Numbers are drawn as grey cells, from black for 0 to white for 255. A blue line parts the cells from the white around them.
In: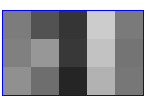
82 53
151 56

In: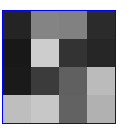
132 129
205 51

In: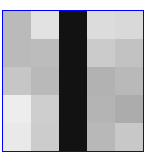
226 18
188 18

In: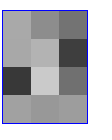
141 115
179 62

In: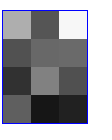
85 247
104 106

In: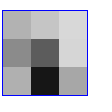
197 216
92 214

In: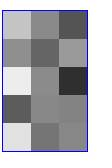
138 84
101 154

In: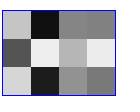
16 133
238 182

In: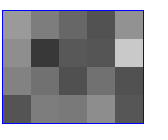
125 103
56 88
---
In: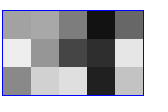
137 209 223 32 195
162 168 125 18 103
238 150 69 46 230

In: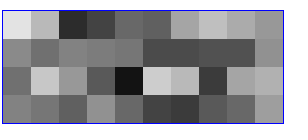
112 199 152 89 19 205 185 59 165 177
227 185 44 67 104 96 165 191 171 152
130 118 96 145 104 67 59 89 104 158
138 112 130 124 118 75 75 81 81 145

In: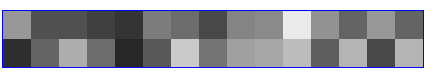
46 100 173 108 39 88 202 116 160 167 188 94 180 72 180
152 80 80 64 52 124 108 72 132 138 234 146 100 152 100

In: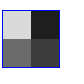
107 60
218 30

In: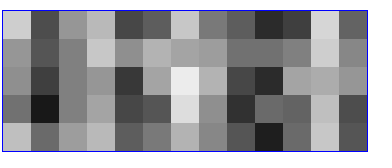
191 106 157 185 93 121 179 135 85 30 106 199 85
150 85 128 199 143 179 164 157 113 113 128 206 135
206 77 150 185 71 93 199 121 93 43 63 214 99
143 63 128 150 56 164 236 179 71 43 164 172 150
113 24 128 164 71 85 221 143 49 106 99 191 77

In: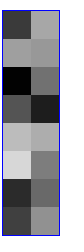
188 173
58 167
159 152
64 145
215 125
2 113
43 105
84 29

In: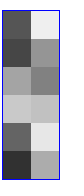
85 239
100 231
201 193
49 172
70 149
164 129

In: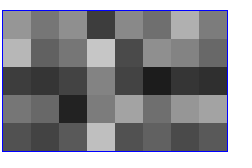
150 118 143 61 137 111 176 124
118 104 34 124 163 111 150 163
183 97 118 198 74 143 131 104
81 67 89 191 81 97 74 89
61 53 67 131 67 28 53 47
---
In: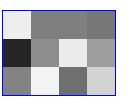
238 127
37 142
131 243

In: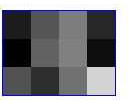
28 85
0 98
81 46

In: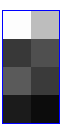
253 189
56 79
90 58

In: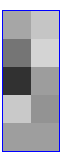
166 197
117 212
49 157

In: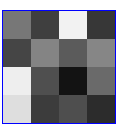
119 63
69 132
238 79

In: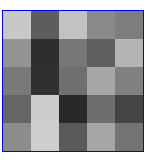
200 93
148 46
121 48

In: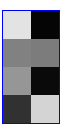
227 5
129 124
150 10

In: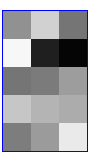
145 209
247 31
117 123
